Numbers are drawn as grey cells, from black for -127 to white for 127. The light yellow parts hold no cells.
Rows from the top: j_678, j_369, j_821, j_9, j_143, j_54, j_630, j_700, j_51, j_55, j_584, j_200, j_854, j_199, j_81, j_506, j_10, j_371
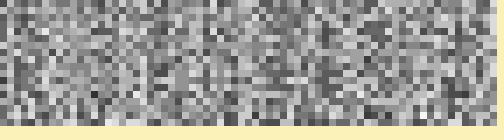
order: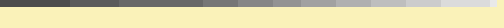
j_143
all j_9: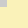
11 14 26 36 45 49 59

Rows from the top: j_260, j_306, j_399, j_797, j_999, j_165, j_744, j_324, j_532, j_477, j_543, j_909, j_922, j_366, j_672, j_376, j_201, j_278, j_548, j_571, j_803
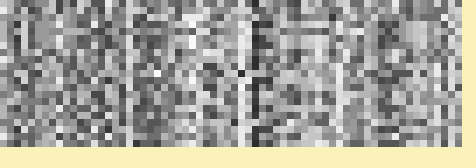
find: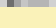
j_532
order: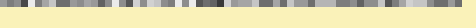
j_571
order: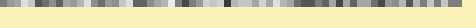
j_278
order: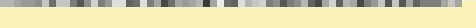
j_672
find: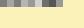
j_306
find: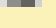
j_744
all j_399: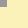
1 3 7 34 47 58

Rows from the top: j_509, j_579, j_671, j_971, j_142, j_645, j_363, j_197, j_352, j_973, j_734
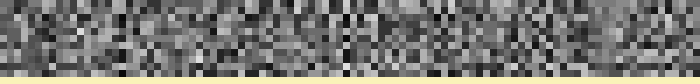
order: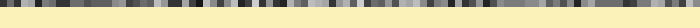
j_509
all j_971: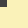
5 12 28 30 36 37 59 60 63 67 74 84 95 98
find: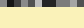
j_671
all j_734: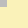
3 14 29 35 38 49 54 84 94
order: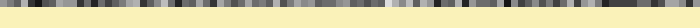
j_352

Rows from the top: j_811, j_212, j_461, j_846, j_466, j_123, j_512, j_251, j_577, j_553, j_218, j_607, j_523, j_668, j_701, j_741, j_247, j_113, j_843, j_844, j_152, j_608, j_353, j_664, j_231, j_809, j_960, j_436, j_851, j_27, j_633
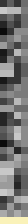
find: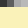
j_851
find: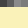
j_523
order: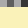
j_553
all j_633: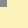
2 4
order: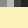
j_247
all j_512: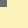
2 4
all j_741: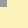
1 2

